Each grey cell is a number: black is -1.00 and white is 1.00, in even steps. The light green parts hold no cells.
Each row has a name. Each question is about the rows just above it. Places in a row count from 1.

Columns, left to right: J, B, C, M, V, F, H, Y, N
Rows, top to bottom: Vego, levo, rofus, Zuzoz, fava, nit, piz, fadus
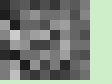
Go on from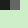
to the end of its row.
-0.21 -0.39 0.14 0.24 -0.21 -0.21
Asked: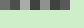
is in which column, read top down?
V
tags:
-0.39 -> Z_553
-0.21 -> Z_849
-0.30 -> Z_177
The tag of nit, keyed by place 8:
Z_177
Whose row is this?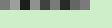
piz
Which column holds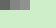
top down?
C
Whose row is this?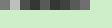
fadus

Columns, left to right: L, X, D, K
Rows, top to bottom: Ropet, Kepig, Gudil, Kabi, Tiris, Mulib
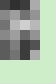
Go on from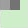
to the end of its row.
0.15
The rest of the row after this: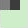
-0.36
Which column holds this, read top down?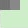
L
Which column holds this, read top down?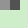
K
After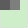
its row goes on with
-0.53 -0.36
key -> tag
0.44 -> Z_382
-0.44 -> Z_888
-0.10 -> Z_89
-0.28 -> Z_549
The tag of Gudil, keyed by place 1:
Z_89

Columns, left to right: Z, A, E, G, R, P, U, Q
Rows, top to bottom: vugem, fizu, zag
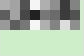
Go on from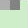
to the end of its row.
0.73 0.12
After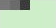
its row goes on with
-0.36
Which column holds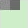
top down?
P
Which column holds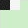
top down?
G
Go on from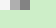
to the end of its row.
0.73 0.12
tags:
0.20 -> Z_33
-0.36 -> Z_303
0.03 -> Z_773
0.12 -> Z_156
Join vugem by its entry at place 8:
Z_773
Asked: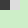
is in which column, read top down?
U

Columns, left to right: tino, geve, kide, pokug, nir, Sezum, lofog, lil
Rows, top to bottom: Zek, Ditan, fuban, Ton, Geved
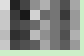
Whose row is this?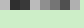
Ton
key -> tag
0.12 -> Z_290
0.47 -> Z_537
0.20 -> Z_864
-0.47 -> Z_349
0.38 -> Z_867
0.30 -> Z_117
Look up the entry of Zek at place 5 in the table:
Z_867
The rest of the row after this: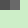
0.30 -0.08 -0.27 0.20
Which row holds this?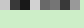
Ditan
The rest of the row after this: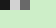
-0.08 -0.55 0.20

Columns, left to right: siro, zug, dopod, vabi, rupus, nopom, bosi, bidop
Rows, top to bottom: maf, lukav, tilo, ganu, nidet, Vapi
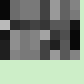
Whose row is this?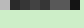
tilo
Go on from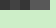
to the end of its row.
-0.84
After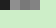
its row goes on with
-0.48 -0.76 -0.31 -0.94
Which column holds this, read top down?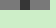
dopod
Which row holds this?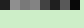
nidet
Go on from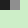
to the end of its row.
-0.05 0.03 -0.48 -0.76 -0.31 -0.94

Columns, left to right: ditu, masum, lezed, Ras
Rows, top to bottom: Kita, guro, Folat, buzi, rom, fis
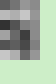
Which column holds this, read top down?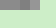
Ras
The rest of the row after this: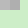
0.55 0.18
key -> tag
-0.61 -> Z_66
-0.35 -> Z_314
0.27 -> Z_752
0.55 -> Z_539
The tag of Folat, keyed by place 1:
Z_66
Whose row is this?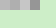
guro
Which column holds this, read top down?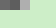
masum
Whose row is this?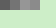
Kita

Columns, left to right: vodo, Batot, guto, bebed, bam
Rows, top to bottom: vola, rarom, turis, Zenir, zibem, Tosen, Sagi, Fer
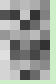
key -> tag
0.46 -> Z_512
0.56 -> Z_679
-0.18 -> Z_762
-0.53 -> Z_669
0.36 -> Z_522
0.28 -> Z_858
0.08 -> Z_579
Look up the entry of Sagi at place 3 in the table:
Z_512
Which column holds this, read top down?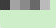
guto
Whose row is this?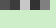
rarom
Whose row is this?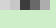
turis
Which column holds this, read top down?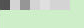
vodo

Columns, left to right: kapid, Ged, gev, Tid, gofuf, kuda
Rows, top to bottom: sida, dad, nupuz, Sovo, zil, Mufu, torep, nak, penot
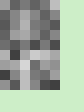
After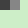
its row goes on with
0.49 -0.05 -0.14 0.24
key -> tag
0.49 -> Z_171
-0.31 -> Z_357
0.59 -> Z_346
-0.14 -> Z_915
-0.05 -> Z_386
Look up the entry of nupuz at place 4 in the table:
Z_386
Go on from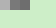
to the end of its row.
-0.31
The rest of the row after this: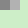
-0.05 -0.14 -0.31

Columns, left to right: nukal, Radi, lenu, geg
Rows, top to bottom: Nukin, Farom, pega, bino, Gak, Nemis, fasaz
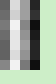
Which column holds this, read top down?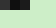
geg
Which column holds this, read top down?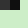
geg
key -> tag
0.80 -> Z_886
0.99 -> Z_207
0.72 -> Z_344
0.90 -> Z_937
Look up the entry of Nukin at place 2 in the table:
Z_344
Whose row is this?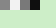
fasaz
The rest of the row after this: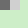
0.25 -0.61

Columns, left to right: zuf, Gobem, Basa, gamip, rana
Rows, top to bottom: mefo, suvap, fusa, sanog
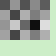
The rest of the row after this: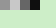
0.73
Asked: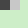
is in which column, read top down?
Gobem
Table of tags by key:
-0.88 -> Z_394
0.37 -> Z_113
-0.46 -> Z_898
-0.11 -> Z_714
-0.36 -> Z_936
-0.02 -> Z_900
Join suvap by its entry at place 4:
Z_900
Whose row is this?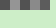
mefo
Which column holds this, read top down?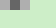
Basa
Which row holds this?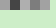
suvap

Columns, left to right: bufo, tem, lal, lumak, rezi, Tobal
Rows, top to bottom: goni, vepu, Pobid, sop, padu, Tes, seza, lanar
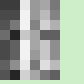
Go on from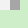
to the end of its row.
0.56 0.11
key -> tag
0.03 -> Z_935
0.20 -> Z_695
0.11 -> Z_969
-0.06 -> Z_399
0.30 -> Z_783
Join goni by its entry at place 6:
Z_399
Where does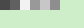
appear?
Tes
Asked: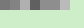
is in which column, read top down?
Tobal
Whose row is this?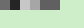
sop

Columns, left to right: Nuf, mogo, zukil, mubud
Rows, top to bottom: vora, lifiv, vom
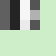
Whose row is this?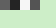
vora
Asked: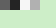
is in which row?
lifiv
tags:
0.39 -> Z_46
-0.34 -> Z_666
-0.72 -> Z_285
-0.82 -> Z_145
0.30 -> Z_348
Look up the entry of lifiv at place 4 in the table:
Z_46

